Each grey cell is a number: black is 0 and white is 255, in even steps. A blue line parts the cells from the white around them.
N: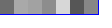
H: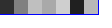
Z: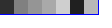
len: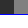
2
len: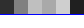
6
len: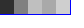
5
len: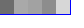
5
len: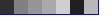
7
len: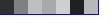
7
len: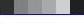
6

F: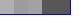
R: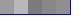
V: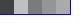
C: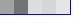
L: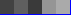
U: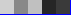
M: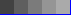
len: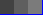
3
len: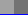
2
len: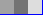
3

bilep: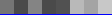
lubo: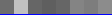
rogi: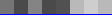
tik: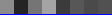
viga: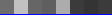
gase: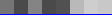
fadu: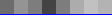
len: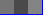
3
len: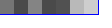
7

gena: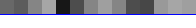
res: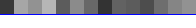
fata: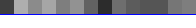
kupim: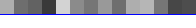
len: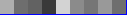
9
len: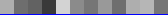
12
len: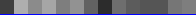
14
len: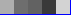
5
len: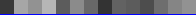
14
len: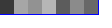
7

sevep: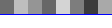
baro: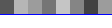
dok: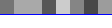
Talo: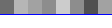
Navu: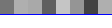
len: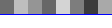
8
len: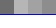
4
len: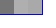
3
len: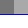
2
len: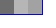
3
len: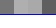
4
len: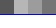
4

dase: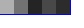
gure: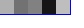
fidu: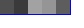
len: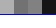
4
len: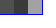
3

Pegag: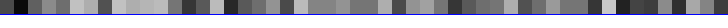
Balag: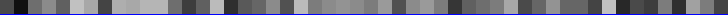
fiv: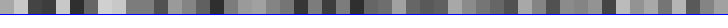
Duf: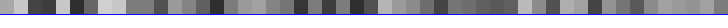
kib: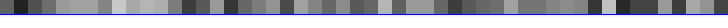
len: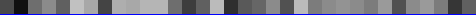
34
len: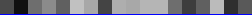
18
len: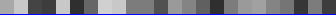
24
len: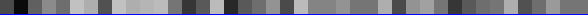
42
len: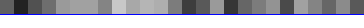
26
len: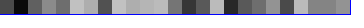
25
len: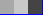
3

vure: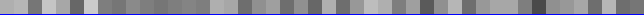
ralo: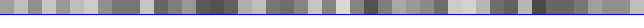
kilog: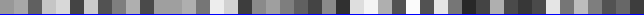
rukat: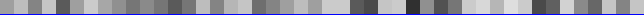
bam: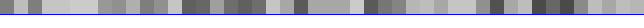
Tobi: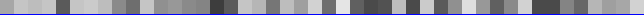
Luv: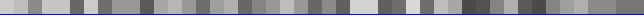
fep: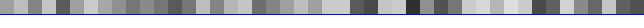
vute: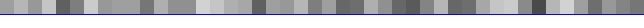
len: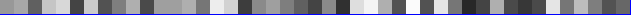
45
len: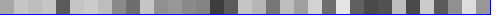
35
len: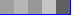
5

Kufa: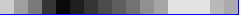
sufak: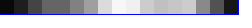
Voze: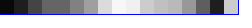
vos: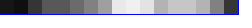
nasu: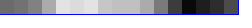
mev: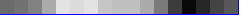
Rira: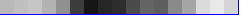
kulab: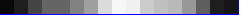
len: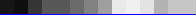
14
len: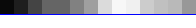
14
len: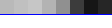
8

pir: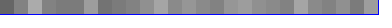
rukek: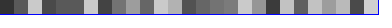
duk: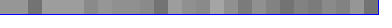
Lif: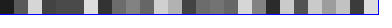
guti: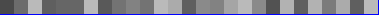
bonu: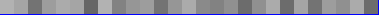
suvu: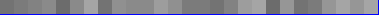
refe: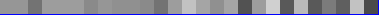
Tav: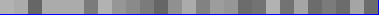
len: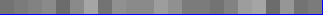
23
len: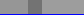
6
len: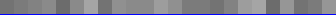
24
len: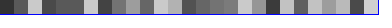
27
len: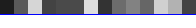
14
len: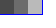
3
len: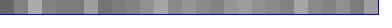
27

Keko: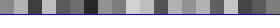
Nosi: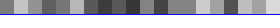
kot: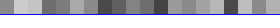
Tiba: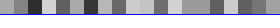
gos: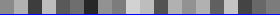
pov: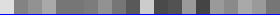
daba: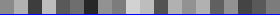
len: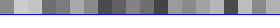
20
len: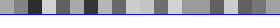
20
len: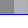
2

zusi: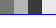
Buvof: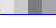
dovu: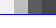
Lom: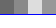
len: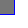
1
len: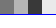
4
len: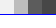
4
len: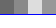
4
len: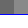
2
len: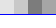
4

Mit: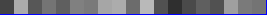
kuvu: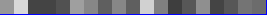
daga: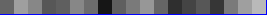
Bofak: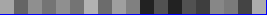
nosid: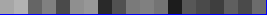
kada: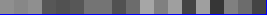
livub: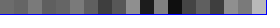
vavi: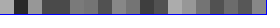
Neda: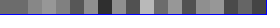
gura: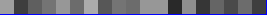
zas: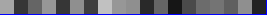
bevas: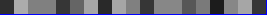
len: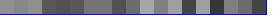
19
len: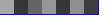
7
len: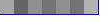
7

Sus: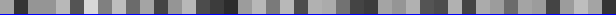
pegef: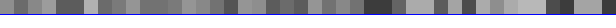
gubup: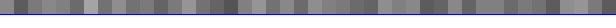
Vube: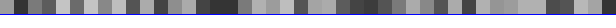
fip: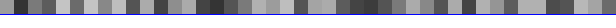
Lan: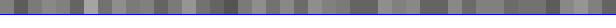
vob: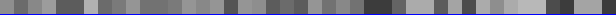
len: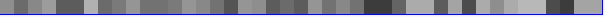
43
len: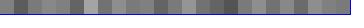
25
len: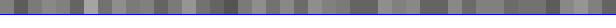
44

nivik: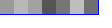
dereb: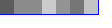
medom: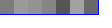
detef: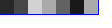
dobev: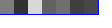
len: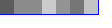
7
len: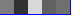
5
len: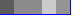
5
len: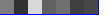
7
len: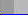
2
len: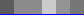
6
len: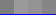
4

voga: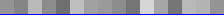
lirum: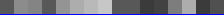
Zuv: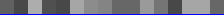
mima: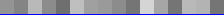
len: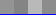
4
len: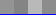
4
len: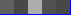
5

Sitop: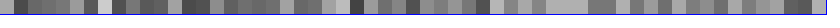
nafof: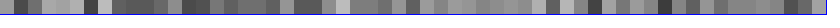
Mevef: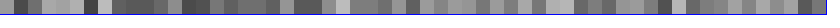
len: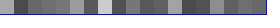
19
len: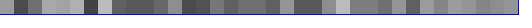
37
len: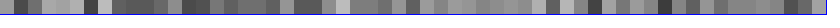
59
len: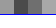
4
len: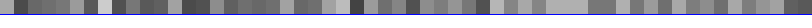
58

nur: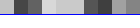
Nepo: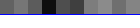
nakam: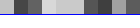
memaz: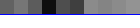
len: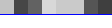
8
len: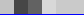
6
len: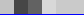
6

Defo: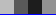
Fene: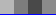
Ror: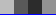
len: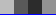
4
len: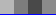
4

